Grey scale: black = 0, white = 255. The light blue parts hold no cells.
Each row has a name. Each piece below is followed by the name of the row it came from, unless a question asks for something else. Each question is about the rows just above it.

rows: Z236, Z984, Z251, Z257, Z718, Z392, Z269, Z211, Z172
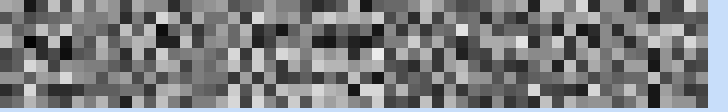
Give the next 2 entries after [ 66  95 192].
[23 95]
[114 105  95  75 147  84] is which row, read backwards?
Z269
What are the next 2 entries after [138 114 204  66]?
[84 55]
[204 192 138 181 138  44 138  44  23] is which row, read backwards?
Z251

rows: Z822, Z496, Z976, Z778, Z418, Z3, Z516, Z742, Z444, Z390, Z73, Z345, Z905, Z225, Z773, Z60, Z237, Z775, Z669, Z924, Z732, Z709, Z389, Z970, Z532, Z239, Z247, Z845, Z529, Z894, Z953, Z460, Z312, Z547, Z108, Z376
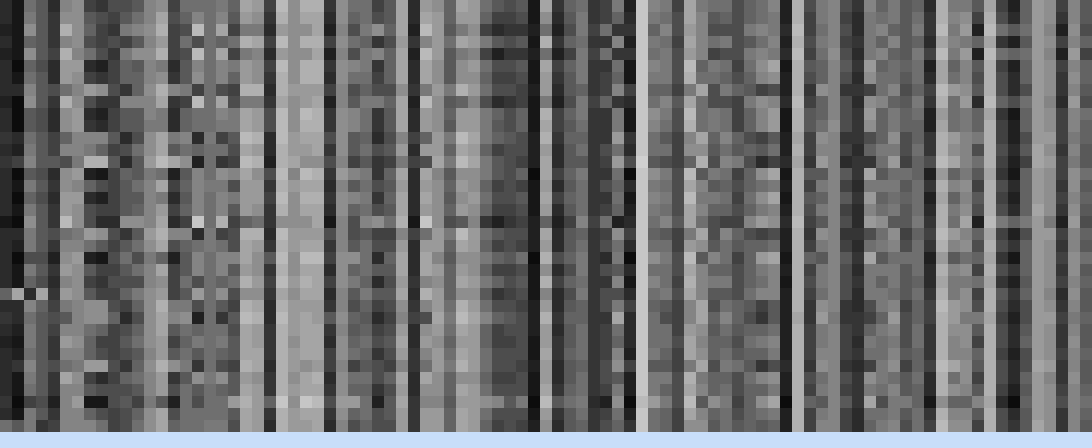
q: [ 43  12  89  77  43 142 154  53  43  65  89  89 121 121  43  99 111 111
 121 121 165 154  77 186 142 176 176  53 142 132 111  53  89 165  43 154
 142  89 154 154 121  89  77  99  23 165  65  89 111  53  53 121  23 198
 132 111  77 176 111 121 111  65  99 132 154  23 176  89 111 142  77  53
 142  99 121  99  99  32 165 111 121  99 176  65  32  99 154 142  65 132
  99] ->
Z73
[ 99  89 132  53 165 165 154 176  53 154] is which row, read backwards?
Z845
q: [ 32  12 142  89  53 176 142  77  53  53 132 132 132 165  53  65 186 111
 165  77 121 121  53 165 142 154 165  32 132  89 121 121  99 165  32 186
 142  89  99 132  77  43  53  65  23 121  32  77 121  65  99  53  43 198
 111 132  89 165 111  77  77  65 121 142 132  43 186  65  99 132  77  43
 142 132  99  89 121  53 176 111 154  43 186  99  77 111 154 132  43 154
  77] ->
Z444
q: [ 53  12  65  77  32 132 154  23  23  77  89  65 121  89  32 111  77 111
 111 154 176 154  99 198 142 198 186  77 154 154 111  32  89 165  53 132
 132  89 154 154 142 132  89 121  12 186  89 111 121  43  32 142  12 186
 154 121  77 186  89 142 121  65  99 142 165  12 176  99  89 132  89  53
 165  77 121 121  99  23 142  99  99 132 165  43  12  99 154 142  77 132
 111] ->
Z547
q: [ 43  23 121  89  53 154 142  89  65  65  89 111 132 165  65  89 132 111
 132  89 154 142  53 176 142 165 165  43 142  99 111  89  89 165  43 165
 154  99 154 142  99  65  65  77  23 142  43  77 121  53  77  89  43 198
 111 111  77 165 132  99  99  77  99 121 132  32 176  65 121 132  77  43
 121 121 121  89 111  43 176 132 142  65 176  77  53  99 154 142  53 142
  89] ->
Z389
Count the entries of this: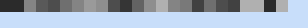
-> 24

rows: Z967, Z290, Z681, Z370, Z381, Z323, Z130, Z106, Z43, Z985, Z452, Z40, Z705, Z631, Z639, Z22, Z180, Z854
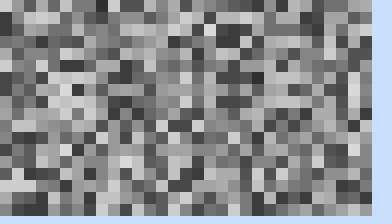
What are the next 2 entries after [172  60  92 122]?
[143  60]
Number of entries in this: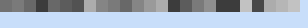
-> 25
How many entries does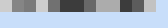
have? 13
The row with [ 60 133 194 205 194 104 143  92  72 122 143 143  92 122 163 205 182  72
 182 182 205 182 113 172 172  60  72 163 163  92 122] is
Z290
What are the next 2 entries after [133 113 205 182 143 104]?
[ 82 182]
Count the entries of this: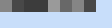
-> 8

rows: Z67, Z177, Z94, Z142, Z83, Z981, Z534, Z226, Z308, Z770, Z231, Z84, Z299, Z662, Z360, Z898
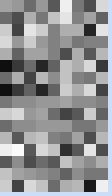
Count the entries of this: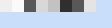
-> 8
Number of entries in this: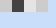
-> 4
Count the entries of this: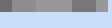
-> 9
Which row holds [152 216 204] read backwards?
Z770

